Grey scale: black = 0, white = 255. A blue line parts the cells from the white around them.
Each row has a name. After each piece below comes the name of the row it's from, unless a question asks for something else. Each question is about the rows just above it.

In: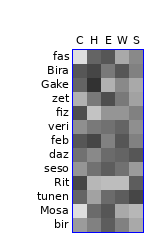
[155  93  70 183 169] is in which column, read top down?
S
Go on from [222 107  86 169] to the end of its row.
[183]
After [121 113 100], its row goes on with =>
[143]
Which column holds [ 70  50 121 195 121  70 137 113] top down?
H
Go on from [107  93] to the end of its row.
[70]

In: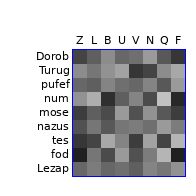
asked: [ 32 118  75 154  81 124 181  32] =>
fod
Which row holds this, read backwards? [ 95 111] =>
Lezap

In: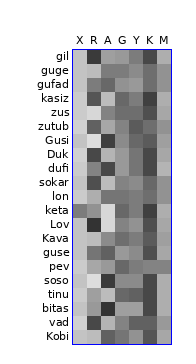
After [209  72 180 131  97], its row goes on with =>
[ 97 153]
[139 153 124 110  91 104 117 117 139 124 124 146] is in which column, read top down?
Y
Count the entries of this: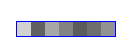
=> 7
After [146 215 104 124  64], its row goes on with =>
[174]
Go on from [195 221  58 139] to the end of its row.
[139  72 174]
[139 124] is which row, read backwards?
guge
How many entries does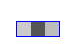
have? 3

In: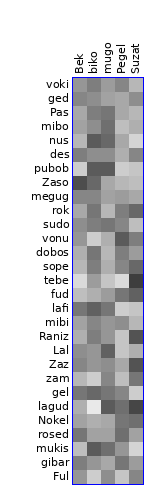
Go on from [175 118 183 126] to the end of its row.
[156]
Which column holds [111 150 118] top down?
Pegel
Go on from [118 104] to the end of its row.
[118 134 205]
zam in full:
[183 205 134 190 118]
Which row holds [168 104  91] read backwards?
nus
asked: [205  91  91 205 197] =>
pubob
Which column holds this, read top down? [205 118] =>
biko

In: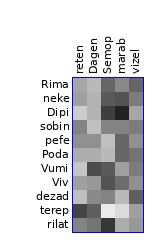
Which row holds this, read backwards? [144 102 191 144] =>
pefe
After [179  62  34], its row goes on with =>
[166]
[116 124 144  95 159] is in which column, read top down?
vizel
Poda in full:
[173 173 185 102 116]

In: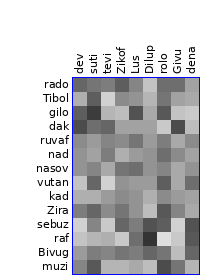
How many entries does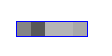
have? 5
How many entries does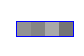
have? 4
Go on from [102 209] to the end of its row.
[147 155 155  94 169 110]

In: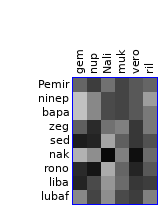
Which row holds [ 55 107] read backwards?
liba
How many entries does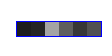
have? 6
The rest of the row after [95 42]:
[113 128  55 121]
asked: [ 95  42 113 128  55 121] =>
zeg
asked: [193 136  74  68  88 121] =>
bapa
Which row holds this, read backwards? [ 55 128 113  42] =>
zeg

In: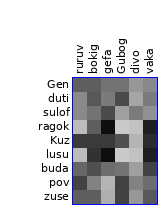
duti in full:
[137  88 123  74 166 123]
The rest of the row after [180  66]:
[130 109]
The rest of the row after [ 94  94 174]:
[ 66 151  88]
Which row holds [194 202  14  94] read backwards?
ragok
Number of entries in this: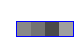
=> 4

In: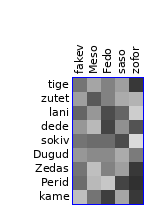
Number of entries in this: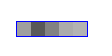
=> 5
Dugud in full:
[151 138 138 171 123]
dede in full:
[151 185  68 144  83]
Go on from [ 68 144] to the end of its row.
[83]

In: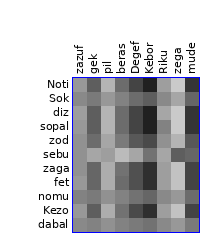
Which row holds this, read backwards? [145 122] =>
nomu
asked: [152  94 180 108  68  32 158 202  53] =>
Noti

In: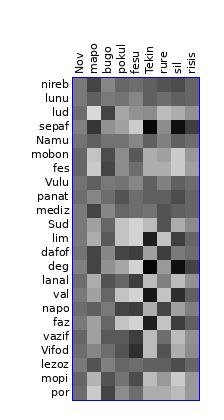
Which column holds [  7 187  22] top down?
Tekin
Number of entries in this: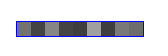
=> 9
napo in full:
[109  96 121  68  62 173  68 160 128]
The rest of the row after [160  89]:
[ 89  62 187 109 187 146]

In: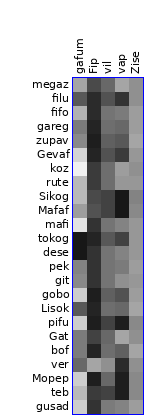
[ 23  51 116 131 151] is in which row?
dese
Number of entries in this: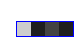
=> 4
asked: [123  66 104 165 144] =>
Gat

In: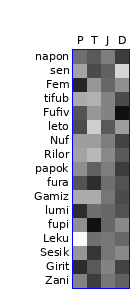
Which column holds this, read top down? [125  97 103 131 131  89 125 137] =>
J
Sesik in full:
[150  53 118 137]

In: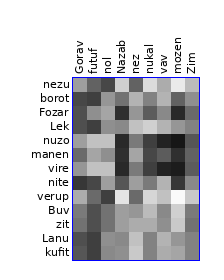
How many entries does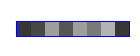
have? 8
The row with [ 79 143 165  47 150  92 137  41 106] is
Fozar

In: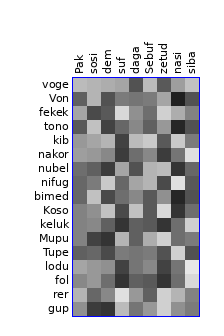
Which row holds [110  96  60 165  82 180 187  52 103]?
nubel
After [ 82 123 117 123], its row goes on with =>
[165  32  82]
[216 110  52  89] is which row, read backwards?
fol

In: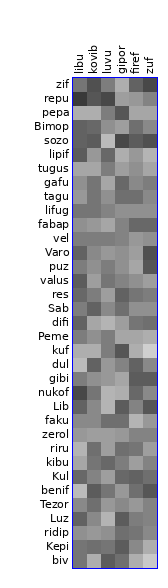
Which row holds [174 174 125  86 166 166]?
pepa
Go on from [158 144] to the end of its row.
[166]
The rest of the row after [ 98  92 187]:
[72 92 80]
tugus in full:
[166 166 125 158 144 166]

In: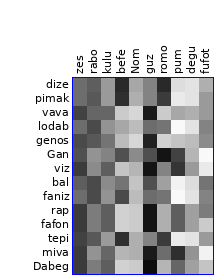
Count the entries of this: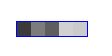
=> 5
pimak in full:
[109  88 154  47 175 131  59 234 227 154]
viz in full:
[ 59 139  94 196 181  20 131  53 154 234]
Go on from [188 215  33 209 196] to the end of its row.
[188 139]
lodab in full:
[109  74 147 167 188 109 116 249 227 131]

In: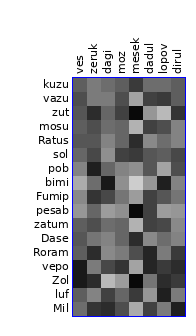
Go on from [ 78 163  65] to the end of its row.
[58 94]
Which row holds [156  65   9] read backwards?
pesab
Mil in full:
[109  52  44  78 171  65 123  31]
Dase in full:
[ 86 117 131 102  44 137 109 131]
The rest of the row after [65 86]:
[117]

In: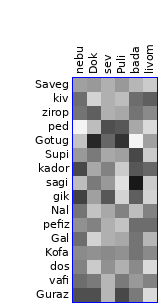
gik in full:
[ 65 160  87 211  95 211]
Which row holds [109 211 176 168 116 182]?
Gal
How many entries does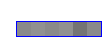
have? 6
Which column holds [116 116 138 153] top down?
bada

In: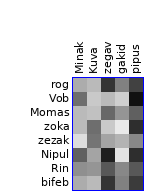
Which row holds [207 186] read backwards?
Vob
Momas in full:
[186 193 104 149  96]
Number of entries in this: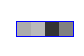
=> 4
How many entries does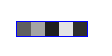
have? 5
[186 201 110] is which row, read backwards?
Vob
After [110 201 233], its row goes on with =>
[46]
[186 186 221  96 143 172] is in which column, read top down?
Minak

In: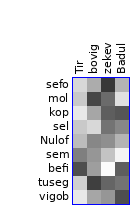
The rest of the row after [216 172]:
[ 56 180]
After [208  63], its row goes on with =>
[101 115]

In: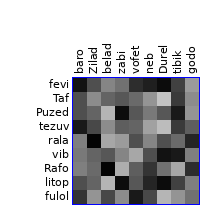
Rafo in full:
[127 106   4 173  94  52 113 167  45]
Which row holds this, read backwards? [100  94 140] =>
tezuv
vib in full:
[121 100  87 133 167  79  18  25 127]
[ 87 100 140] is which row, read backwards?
Taf

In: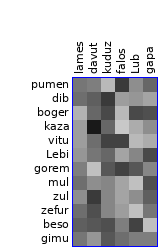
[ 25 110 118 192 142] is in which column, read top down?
davut
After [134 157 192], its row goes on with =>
[118]

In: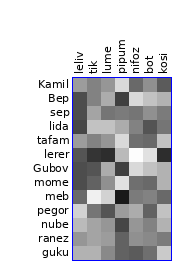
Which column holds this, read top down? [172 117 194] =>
lume
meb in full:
[105 240 210  26 123 130 105]

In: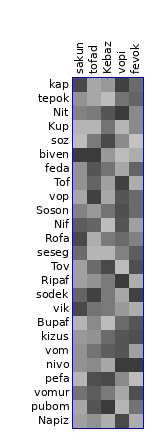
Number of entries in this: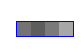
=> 4
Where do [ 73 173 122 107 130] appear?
Rofa
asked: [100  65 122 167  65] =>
sodek
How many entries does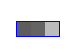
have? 3
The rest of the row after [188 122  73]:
[138 194]

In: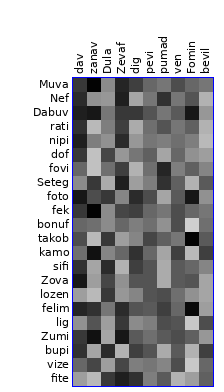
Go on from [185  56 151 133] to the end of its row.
[ 84  77 111 145 165]
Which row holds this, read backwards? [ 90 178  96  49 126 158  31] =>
Seteg
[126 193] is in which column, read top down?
zanav
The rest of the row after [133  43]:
[ 77 165  90  23 145]
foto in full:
[ 23  77  56 133  43  77 165  90  23 145]
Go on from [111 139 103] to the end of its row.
[126 111 145  77 207 111]
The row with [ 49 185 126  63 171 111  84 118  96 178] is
rati

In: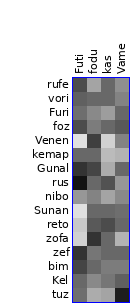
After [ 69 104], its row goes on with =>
[124 124]
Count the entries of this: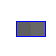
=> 2
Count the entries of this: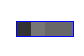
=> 4
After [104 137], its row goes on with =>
[118  96]
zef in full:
[ 51 118 104 104]

